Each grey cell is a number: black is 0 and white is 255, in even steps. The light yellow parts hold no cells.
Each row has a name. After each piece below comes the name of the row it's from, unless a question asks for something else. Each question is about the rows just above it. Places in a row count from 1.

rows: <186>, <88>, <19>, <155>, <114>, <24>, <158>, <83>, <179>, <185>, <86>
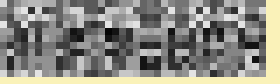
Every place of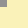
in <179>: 1 3 5 6 7 8 13 32
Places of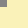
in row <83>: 1 7 8 15 20 24 29 33 34 35
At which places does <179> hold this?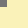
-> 15 24 26 28 34
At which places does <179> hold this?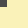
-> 10 17 18 38
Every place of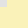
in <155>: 1 4 16 20 28 30 35
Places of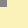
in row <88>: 1 27 36 37
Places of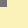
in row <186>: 22 26 27 30 36 37 38

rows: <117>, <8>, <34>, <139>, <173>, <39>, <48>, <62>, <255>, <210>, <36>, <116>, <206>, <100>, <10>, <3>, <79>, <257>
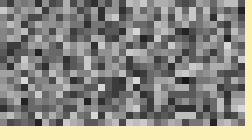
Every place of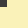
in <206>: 17 18 32 35
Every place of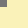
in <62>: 5 7 22 30 32 35
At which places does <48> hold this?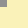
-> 6 11 26 29 31
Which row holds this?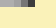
<210>
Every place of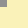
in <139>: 1 7 8 19 30 34
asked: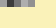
<139>

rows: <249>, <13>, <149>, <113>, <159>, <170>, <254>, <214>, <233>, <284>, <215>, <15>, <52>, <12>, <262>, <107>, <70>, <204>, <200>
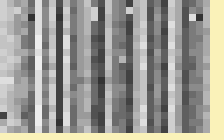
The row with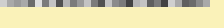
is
<200>
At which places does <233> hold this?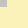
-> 1 3 8 16
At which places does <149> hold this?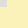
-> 6 28
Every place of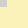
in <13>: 1 3 8 10 14 19
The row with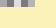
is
<15>

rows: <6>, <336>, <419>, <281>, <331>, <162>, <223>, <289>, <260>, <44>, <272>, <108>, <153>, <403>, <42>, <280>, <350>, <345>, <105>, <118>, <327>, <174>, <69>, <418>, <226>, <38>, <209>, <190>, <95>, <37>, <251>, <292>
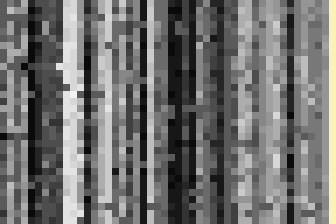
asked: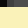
<272>
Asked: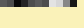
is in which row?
<118>
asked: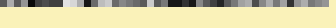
<108>
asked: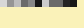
<419>
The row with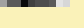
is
<272>
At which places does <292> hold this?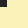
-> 5 13 25 28 32

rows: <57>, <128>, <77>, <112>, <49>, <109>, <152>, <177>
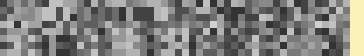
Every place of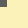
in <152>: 2 9 13 15 22 32 34
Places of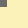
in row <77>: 12 15 17 25 28 31 40
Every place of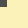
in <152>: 6 10 16 24 49
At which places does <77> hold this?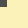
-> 1 9 16 26 29 30 46
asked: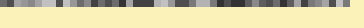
<128>
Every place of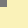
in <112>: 15 17 25 28 37 44 49

